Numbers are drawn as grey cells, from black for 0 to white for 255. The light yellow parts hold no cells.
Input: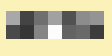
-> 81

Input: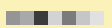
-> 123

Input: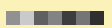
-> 61

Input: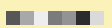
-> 147

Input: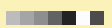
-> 35

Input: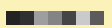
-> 69

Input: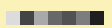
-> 82

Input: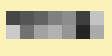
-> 141
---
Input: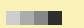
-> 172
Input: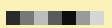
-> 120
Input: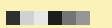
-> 209
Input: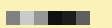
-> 202
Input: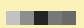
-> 142
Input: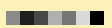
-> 30
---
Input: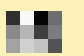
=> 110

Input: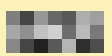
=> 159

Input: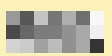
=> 247

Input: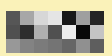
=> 37

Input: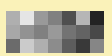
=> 35

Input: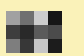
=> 22
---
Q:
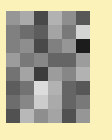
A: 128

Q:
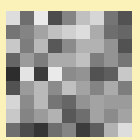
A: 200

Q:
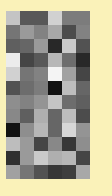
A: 95

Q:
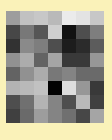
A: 50

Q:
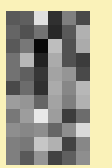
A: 89

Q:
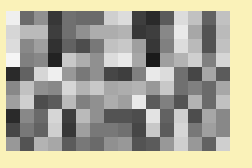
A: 220

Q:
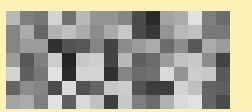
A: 133
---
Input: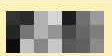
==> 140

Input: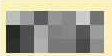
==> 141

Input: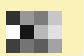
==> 163

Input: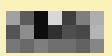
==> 134

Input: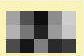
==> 59

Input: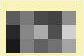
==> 164

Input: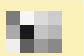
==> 137
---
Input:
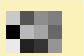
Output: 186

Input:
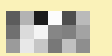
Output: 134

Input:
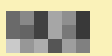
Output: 166

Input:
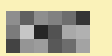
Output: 82

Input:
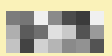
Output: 201

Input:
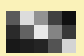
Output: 232

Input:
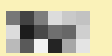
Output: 111

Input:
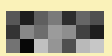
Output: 142

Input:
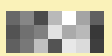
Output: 170
